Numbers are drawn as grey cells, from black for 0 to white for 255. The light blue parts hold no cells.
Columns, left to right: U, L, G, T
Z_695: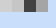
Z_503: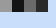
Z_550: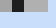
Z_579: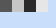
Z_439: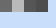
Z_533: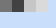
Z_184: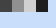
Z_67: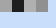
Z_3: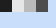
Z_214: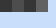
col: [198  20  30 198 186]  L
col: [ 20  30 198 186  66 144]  L
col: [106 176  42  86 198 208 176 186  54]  G
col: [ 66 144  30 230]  L

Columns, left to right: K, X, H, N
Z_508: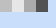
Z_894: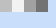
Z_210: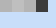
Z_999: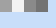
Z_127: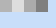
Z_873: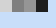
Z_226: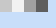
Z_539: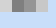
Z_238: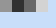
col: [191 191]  K
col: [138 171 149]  H
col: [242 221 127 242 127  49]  X

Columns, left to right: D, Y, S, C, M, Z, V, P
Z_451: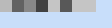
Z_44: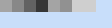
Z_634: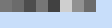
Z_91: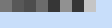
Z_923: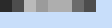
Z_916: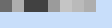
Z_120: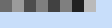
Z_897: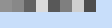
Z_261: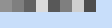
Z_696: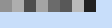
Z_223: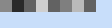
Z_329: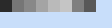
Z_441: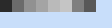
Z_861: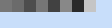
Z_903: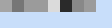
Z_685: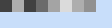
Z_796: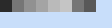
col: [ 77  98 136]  S
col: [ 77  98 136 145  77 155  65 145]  S

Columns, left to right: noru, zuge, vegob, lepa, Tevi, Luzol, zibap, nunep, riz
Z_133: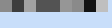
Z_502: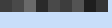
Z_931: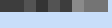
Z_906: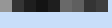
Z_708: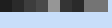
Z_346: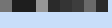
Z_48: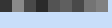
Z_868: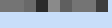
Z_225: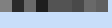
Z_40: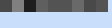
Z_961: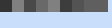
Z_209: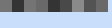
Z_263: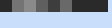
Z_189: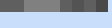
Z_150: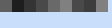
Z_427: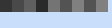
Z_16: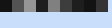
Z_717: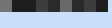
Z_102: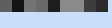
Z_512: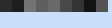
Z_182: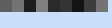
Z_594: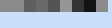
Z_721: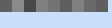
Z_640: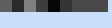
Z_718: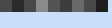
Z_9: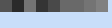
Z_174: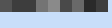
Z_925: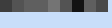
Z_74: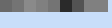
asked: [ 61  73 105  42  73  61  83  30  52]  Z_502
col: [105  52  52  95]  Luzol
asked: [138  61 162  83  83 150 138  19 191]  Z_133
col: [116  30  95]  vegob
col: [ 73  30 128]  riz
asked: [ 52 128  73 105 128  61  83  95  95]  Z_961

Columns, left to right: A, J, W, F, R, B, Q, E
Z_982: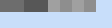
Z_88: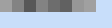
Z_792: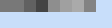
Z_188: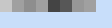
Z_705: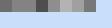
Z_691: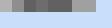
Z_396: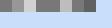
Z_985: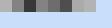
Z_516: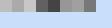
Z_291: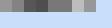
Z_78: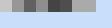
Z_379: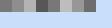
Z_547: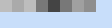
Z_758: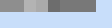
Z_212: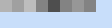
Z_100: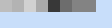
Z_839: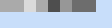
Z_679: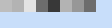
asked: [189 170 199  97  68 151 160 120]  Z_516
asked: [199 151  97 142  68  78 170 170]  Z_78
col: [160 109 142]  R
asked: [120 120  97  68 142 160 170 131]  Z_792
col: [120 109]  R
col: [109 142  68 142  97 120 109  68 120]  R

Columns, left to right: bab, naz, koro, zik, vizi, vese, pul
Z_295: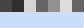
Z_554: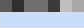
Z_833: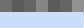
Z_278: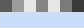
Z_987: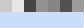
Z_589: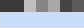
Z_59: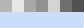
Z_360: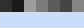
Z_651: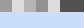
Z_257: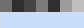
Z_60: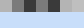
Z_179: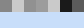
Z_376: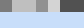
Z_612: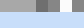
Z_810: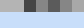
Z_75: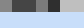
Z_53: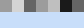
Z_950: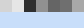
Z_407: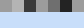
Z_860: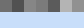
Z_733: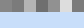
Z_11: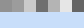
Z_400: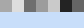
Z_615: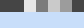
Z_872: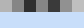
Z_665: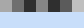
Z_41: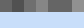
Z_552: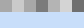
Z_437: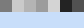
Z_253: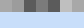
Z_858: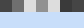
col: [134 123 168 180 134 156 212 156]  bab
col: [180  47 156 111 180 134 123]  bab
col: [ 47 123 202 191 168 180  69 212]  naz
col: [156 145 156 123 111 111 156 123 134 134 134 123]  zik
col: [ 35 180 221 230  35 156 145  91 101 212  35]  vese

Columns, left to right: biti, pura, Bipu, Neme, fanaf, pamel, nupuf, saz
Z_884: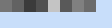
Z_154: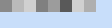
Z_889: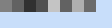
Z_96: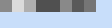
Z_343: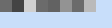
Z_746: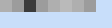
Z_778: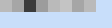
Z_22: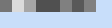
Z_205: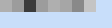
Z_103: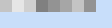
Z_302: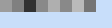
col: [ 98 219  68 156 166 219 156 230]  pura
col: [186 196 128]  pamel
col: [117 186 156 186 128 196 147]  saz

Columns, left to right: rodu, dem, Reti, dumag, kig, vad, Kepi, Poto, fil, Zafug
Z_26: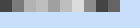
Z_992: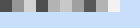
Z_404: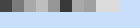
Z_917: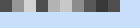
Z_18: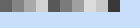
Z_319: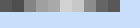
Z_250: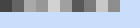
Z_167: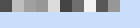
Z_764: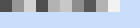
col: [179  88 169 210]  kig
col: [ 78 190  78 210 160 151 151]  dumag
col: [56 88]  Zafug
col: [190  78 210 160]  dumag

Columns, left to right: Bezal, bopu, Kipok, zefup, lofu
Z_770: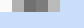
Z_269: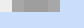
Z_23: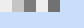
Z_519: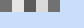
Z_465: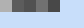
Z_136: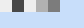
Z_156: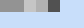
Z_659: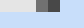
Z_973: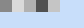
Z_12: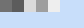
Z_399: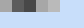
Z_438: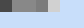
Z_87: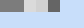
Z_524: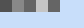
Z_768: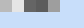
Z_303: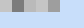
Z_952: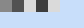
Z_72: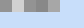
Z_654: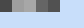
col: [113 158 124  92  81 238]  Kipok
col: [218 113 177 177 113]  zefup
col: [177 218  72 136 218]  Kipok
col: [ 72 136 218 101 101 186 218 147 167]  Kipok
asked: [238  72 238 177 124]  Z_136

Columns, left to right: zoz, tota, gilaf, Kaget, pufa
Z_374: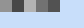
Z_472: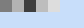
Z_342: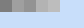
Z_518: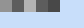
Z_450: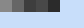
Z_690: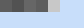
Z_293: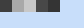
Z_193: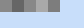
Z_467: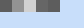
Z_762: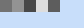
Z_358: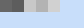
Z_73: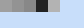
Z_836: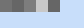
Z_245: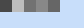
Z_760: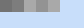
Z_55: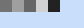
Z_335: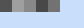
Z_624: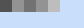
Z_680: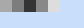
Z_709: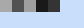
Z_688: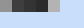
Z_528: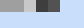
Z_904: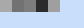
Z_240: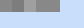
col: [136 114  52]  gilaf
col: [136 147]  Kaget
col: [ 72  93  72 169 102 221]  Kaget
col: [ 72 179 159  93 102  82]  tota
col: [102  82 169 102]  tota
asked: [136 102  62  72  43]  Z_450

